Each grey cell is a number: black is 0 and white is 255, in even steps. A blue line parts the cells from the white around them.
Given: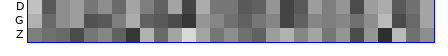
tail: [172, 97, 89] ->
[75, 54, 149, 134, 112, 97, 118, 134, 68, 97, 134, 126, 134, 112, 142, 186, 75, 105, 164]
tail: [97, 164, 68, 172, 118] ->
[118, 89, 97, 149, 68, 89, 157, 126, 149, 75, 157, 172, 89, 112, 164]
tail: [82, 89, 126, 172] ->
[97, 89, 75, 54, 149, 134, 112, 97, 118, 134, 68, 97, 134, 126, 134, 112, 142, 186, 75, 105, 164]
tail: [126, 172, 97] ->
[89, 75, 54, 149, 134, 112, 97, 118, 134, 68, 97, 134, 126, 134, 112, 142, 186, 75, 105, 164]
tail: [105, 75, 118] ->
[134, 97, 54, 178, 105, 164, 216, 164, 118, 142, 112, 97, 157, 178, 134, 164, 118, 149, 75, 149, 46, 186, 112, 142]

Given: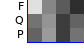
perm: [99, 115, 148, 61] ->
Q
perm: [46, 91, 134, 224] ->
F
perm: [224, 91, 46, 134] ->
F
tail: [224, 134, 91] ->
[46]

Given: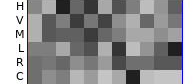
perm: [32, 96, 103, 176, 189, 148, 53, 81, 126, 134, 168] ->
H
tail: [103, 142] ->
[119, 155, 74, 111, 111, 88, 88]
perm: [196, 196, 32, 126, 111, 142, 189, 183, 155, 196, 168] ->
C

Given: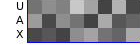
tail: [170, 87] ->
[101]
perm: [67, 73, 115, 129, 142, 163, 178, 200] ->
U
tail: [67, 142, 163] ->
[115, 101, 170]
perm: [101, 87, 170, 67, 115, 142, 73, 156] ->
A
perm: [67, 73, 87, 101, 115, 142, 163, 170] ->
X

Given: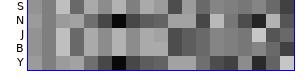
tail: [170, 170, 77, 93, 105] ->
[133, 127, 119, 133, 105, 65]
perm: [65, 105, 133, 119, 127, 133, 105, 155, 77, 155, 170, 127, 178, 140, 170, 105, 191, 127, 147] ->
S
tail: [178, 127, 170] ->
[155, 77, 155, 105, 133, 127, 119, 133, 105, 65]
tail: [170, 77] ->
[93, 105, 133, 127, 119, 133, 105, 65]
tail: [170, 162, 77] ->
[93, 105, 133, 127, 119, 198, 85, 105]

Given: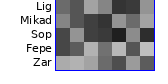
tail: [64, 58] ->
[31, 140, 45]
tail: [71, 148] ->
[64, 58, 31, 140, 45]
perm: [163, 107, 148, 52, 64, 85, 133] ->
Mikad

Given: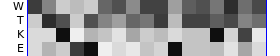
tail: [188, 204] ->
[102, 80, 139, 66, 66, 159, 94, 80, 118, 45, 110, 73]
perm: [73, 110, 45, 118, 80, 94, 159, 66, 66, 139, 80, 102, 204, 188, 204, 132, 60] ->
W
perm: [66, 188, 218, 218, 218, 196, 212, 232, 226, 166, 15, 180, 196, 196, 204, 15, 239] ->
K
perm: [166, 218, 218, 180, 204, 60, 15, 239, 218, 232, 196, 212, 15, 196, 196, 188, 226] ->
E
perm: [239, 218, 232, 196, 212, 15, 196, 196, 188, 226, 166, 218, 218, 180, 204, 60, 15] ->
E
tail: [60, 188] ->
[66, 66, 94, 73, 132, 110]

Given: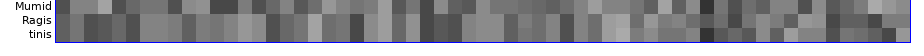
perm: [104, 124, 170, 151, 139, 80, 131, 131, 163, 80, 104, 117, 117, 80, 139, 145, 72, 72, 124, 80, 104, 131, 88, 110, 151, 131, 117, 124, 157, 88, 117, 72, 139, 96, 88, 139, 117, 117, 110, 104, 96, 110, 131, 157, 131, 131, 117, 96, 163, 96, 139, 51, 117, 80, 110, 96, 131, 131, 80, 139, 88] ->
Mumid
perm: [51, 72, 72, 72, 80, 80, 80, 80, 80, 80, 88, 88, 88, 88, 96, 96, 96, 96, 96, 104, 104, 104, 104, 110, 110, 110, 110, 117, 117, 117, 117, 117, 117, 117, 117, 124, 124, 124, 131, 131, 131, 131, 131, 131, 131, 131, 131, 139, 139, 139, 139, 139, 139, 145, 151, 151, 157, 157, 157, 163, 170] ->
tinis
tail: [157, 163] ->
[110, 151, 124, 131, 110, 88, 110, 72, 117, 139, 124, 96, 151, 145, 72, 96, 96, 72, 124, 124]
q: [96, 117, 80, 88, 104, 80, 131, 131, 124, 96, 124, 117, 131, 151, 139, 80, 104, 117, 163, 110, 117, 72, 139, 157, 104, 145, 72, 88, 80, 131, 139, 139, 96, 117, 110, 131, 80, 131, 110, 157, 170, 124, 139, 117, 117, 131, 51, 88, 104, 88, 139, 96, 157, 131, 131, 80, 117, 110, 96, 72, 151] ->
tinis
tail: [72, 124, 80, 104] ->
[131, 88, 110, 151, 131, 117, 124, 157, 88, 117, 72, 139, 96, 88, 139, 117, 117, 110, 104, 96, 110, 131, 157, 131, 131, 117, 96, 163, 96, 139, 51, 117, 80, 110, 96, 131, 131, 80, 139, 88, 104, 124, 170, 151, 139]
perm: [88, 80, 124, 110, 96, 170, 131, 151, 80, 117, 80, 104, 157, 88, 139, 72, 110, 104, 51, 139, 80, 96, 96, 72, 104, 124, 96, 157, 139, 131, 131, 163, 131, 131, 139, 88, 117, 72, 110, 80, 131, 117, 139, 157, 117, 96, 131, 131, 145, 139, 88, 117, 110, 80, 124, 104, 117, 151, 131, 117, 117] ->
tinis

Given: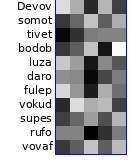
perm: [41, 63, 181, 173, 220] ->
Devov
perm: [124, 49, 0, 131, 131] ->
rufo

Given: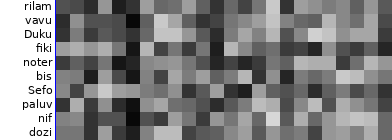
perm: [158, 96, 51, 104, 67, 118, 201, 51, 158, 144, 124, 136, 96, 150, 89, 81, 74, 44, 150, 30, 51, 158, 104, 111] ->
rilam
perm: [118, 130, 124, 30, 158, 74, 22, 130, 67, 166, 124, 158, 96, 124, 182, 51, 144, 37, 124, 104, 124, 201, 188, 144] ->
bis
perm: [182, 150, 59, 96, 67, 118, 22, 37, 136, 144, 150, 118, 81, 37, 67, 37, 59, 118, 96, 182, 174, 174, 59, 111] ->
noter
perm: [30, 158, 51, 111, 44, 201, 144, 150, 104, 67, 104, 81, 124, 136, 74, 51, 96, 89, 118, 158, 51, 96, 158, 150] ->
rilam
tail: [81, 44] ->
[89, 124, 188, 174, 74, 136, 188, 81, 174, 144, 118, 67]

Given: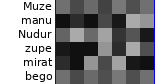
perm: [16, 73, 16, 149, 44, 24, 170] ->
manu
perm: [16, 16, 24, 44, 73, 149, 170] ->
manu

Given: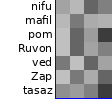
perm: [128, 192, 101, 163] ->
Ruvon
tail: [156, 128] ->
[60]
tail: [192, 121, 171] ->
[101]
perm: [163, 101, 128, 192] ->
Ruvon
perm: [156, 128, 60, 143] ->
tasaz
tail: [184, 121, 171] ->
[177]

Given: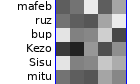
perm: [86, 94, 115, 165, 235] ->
ruz
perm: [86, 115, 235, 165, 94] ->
ruz
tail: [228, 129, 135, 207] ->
[71]

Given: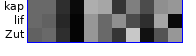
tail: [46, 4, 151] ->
[105, 53, 200, 17, 84, 151]
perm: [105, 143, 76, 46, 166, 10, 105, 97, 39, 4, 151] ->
lif
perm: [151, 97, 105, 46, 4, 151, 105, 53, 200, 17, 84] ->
Zut
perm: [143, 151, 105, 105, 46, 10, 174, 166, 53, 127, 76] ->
kap
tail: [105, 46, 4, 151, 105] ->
[53, 200, 17, 84, 151]
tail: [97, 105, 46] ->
[4, 151, 105, 53, 200, 17, 84, 151]
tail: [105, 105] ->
[46, 10, 174, 166, 53, 127, 76, 143, 151]

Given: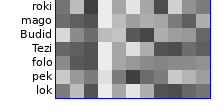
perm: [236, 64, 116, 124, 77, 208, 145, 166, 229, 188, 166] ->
roki
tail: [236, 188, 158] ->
[174, 166, 124, 95, 174]
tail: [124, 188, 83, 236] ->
[166, 229, 174, 83, 77, 103, 116]
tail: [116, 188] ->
[64, 236, 166, 229, 166, 77, 208, 145, 124]
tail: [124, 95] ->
[174]
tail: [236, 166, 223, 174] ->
[83, 77, 109, 95]
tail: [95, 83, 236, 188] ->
[158, 174, 166, 124, 95, 174]

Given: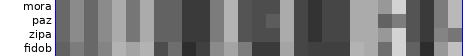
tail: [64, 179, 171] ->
[110, 211, 98, 45, 152, 192]
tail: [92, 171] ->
[70, 51, 70, 70, 171, 171, 98, 124, 84, 58, 124, 185]
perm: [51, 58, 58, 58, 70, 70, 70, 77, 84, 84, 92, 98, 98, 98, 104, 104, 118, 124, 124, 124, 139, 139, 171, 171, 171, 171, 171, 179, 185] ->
paz
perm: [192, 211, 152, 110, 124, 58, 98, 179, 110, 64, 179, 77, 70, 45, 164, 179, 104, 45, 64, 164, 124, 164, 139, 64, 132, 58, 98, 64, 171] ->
fidob

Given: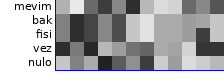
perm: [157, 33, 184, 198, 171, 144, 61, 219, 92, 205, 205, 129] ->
nulo
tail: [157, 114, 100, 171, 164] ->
[211, 53, 53]

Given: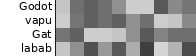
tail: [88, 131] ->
[111, 111]
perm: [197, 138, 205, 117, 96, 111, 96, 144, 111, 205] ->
vapu
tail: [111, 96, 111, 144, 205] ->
[205, 88, 138, 117]
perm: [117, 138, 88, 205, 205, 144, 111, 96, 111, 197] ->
Godot
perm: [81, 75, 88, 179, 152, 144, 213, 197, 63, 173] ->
labab
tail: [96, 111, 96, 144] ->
[111, 205, 197, 138]
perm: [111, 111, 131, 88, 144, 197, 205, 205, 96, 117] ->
Gat

